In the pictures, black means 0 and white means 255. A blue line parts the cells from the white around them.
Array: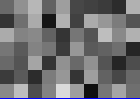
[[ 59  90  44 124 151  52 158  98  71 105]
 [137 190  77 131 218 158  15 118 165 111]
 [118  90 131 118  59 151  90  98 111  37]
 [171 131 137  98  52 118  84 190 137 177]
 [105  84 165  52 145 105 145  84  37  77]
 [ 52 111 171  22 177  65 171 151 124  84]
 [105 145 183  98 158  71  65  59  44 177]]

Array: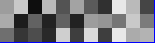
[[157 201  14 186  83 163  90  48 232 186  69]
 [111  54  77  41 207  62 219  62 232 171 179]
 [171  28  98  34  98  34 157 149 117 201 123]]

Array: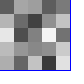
[[181 107  65 144 195]
 [231  78 129 244 114]
 [187 150 136 144 203]
 [ 93 166 158  93 122]
 [174 101 195  58 225]]

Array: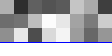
[[143 231  77 217 244 156 103 150]
 [176  46  96  83  90 197 170  62]
 [109 115 190 252 231 163 123 205]]

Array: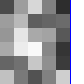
[[193 121  82 129 207]
 [157 185  94 101 107]
 [150 229 169 163  88]
 [101 113 199 143  59]
 [ 75 157 215 129  45]
 [169 236 249 135  53]]

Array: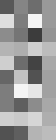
[[140 117  60 147]
 [207 109  67 168]
 [102 194  82 161]
 [ 88 133 109 153]
 [125  95 140 168]
 [ 82  95 180 188]
 [180 174 207 188]
 [207 201 214 174]
 [125 244 230 161]
 [222 125 244 153]]
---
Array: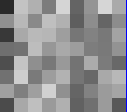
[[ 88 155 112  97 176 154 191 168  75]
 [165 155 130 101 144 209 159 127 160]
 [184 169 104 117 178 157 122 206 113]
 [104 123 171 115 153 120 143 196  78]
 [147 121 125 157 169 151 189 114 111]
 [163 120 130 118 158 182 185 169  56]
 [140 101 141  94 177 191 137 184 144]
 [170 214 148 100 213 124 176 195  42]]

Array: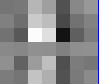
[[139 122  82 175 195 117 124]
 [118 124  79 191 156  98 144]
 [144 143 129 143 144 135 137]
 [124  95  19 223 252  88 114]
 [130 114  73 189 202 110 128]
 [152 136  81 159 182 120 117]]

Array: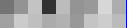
[[187 205 196 152 178 172 191 203 161]
 [173 215 153 148 188  50 195 147 116]]

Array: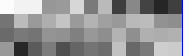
[[203 206 122 104 193 109 116 101  79 124  91  39 153]
 [177 173 176 143 179 142 152 128 145 148 116 121 106]
 [142 146 188 185 153 160 179 154 196 174 154 187 116]
 [ 63  38  67 136  62 186 122 215 154 151 242 242 252]]

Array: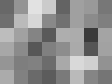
[[117 133 186 122  92 106 129 171]
 [146 208 217 169 108 129 126 149]
 [162  85 170 141 128  87 139 167]
 [164  58 172 174  89 132 161 189]
 [127 139 160 113 137 215 186 111]
 [119 153 160  99 203 226 148 104]]

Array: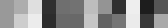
[[169  56 235 117  98 198 104 105  44 236 205 153]
 [ 85  29 238  48 148 189 114 111  48 223 173 153]]

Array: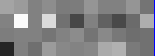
[[113 122 177 170 135 131 136 155 111 128  37]
 [113 110 120 137 116 140 130 117 129 129 125]
 [174 107  73  97 129  71 113 219 129 251 130]
 [116 149 129 129 149 124 123 141 129 155 164]]

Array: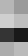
[[187 172]
 [ 25  52]
 [189 207]
 [154 182]]

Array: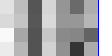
[[171  52 145 210  83 183 235]
 [ 99 134 138 199  83 167 249]
 [182 151 151 217  87 196 217]
 [173 106 149 213  85 189 226]]
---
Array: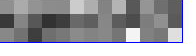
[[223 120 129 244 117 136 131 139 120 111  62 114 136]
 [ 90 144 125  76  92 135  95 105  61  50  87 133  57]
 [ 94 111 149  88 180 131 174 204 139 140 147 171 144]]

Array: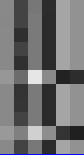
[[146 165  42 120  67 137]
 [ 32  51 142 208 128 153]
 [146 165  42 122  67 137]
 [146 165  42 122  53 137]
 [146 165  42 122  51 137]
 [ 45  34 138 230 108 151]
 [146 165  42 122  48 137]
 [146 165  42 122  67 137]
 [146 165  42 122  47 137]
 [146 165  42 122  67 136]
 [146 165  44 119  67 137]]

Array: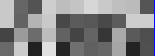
[[ 80  35 165 103  96 112  37 224  33 203 105]
 [ 78  90 169  54 100  68  98 188 108 155  68]
 [206 206  92  73  87  91  72 201 180  99 201]
 [ 85 187 191 201 215 196 189 206  83 102 201]]

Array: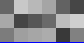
[[129  57 172 166 159 124]
 [207 189 106  86  69 168]
 [ 70  98 165 184 200 102]]

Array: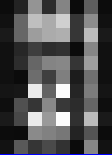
[[ 18 134  11  50  74  53  89  18]
 [ 12  84  35 119 129 138  11  12]
 [ 26 188  48 252 153 234  72  26]
 [ 14 102  44  56 136  53  80  14]
 [ 21 124  37 252  99 234  23  21]
 [ 16 112  28 127  63 109  11  16]
 [ 17 158  53 135 132 102  45  17]
 [ 17 134  11  49  45  62  39  17]
 [ 26 188  54 175 171 157 102  26]
 [ 17 140  54 208 171 191 102  17]
 [ 12  94  11 132  44 148  35  12]]

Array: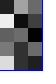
[[ 31  49 220]
 [107  49 121]
 [  2 108  96]
 [ 63  14 238]
 [106 163  32]]

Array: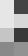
[[146 137]
 [ 57 197]
 [215 230]
 [ 68 230]]

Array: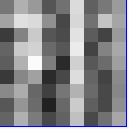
[[167 113  73 192  98  72 123 176 100]
 [143  72  95 203 104  33 107 149  87]
 [135  72 106 178 118  64 103 172 137]
 [139  67 101 221  72  43 161 135  57]
 [159 108  88 208  42 126 251 177  93]
 [168 131  67 235  87 106 210 201 100]
 [154  67  92 226  75  86 202 131  59]
 [165 196 113 215  71 144 218 224 163]
 [155 120  96 219 113  85 153 176 119]]
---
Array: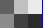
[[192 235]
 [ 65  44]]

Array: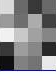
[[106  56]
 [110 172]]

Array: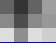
[[ 52  99]
 [ 76 137]]

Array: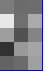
[[108 109]
 [111 170]]

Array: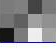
[[128  67]
 [ 96 160]]

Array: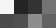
[[ 36  51]
 [ 79 141]]

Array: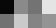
[[138 115]
 [202 132]]
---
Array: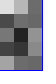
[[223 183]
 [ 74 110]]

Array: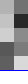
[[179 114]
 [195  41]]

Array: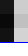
[[ 22 205]
 [  9 192]]

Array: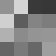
[[146 212]
 [208  93]]

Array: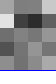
[[165 126]
 [226  64]]

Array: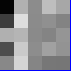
[[  4 177]
 [ 61 222]]

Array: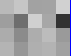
[[185 198]
 [158 110]]
